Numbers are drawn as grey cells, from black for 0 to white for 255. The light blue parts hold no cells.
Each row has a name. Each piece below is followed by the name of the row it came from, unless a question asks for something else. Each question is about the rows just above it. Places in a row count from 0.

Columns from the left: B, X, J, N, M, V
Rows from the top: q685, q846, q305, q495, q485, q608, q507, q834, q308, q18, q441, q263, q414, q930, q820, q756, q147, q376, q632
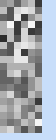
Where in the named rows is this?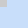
q756, 2
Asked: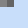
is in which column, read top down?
J
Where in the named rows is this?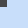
q485, 5
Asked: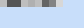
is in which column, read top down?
X

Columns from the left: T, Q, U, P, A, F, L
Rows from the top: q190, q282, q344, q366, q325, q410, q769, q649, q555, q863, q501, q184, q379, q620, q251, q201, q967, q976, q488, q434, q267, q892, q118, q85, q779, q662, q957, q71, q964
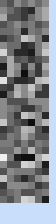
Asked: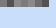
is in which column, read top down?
Q
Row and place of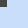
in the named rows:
q379, 0
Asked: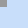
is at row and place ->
q892, 2
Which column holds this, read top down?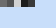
L
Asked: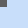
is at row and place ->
q555, 3
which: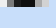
q118
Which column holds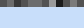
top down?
U

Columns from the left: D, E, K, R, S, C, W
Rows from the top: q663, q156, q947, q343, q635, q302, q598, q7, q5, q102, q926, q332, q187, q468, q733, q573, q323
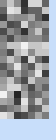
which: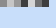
q5
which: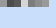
q343
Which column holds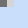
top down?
W
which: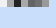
q468
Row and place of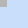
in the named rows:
q7, 2
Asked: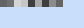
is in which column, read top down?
W
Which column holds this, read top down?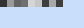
W

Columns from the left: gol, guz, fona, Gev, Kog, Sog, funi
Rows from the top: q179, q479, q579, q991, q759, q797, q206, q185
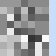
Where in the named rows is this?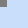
q206, 2
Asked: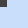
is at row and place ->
q797, 5
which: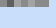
q991
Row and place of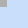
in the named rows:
q206, 0

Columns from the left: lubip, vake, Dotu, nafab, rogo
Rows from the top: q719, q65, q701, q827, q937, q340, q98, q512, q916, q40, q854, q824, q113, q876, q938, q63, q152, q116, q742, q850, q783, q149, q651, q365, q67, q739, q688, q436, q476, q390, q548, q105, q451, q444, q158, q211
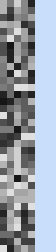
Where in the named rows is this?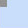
q67, 1
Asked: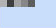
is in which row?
q65
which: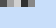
q105
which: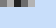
q40
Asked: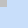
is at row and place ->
q444, 4
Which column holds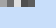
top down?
nafab

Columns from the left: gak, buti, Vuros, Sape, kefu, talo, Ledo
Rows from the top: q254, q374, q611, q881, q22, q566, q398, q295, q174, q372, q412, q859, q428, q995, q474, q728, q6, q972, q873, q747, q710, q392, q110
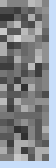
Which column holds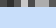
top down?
gak
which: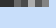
q611
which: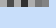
q428
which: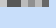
q22
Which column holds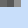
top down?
Ledo
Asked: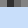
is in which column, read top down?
Sape
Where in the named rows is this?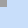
q710, 4

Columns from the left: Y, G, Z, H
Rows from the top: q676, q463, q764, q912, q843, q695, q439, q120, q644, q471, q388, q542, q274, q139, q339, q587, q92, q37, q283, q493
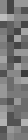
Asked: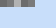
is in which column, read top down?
H
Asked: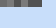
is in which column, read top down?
G

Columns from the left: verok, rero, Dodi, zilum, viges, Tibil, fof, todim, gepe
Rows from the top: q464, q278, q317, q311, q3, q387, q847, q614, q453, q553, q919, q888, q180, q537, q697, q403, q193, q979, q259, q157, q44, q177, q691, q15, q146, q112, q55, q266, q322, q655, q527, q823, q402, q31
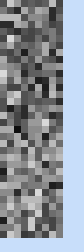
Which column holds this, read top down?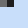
zilum
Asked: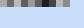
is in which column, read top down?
verok
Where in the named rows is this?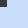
q31, 3

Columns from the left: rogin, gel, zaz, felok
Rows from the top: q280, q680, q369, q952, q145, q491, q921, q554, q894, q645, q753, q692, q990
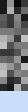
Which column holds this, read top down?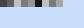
felok
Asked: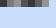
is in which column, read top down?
gel
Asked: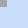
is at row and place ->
q692, 3
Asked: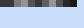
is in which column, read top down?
gel
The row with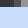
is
q554
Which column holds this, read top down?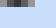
gel
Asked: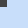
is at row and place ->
q952, 3

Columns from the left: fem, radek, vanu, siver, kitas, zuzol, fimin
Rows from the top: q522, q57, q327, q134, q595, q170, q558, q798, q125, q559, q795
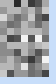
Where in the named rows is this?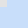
q559, 3
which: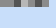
q798
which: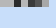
q522
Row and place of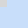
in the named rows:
q327, 0
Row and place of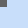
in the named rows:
q327, 5
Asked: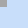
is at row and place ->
q522, 6

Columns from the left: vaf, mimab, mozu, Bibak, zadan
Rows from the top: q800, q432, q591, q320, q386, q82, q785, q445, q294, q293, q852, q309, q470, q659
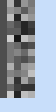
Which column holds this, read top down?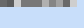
mimab
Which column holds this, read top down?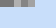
mimab

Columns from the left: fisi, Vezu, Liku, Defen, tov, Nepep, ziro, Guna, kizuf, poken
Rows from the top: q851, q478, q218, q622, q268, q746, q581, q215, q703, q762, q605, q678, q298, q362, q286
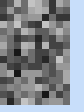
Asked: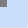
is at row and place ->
q298, 2
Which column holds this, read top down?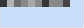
fisi
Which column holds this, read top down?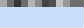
kizuf

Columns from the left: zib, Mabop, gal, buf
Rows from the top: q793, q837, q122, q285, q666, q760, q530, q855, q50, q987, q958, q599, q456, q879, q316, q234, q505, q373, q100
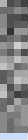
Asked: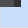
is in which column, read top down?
Mabop
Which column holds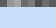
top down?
Mabop
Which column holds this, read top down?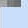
Mabop
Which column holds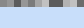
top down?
zib
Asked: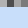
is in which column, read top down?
buf
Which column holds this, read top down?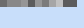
zib

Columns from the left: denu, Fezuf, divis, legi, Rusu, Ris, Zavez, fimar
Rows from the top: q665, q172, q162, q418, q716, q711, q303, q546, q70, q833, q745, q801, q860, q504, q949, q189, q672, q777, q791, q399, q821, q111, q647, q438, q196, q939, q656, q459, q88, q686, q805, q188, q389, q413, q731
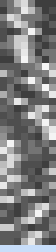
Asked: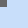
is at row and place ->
q189, 0
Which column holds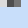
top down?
Rusu

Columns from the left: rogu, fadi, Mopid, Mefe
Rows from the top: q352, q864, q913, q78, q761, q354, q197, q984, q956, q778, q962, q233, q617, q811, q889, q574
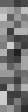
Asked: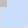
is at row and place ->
q864, 3
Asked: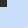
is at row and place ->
q574, 3
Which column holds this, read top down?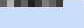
Mopid
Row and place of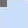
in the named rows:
q962, 3
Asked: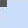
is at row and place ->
q811, 3

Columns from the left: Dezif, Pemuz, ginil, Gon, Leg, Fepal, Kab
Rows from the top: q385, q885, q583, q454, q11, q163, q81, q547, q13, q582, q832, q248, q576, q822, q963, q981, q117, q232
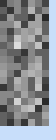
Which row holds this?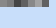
q13
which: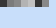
q981
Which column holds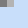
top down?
Gon
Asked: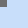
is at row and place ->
q822, 2
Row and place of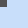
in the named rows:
q117, 1
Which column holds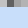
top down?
Fepal

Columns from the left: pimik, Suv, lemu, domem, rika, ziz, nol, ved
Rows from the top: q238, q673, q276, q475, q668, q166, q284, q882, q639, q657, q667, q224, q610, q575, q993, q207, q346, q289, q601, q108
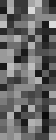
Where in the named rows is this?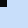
q346, 6
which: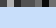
q346
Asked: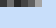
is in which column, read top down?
ved
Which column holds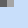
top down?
ved

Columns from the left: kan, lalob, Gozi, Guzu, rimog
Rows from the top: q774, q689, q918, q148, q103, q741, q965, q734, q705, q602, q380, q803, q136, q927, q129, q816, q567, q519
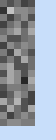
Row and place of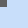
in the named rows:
q927, 1
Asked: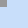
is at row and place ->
q927, 2
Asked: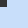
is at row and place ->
q689, 0
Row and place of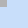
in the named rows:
q129, 2
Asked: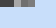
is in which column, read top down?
rimog
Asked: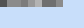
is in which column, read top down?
Gozi

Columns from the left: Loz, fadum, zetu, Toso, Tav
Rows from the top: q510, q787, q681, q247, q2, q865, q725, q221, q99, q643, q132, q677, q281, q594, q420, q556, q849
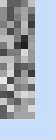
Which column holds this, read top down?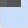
fadum
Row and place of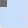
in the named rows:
q643, 4
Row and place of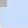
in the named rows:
q2, 3
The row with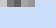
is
q420
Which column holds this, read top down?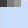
Tav
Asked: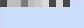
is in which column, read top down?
fadum
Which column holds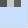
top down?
Loz

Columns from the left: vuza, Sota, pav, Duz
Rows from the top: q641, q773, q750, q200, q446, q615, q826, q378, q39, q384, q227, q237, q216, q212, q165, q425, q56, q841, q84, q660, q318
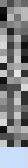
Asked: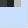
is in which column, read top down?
Duz
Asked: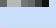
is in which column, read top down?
Duz
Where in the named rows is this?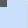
q378, 1
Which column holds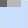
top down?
Duz

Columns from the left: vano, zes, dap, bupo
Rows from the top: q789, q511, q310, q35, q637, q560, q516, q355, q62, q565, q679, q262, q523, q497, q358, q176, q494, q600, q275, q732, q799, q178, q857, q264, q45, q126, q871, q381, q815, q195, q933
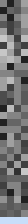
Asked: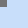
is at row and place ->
q799, 0
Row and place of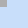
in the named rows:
q62, 0
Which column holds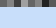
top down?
zes
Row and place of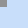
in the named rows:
q815, 0
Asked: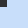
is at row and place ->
q45, 2

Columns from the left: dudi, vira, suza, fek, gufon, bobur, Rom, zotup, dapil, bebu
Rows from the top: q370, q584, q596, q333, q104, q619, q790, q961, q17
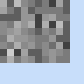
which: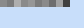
q790
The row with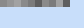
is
q104
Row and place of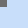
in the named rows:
q790, 7
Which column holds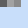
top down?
dapil
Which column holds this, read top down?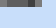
bebu
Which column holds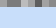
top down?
dapil
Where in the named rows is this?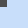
q961, 0

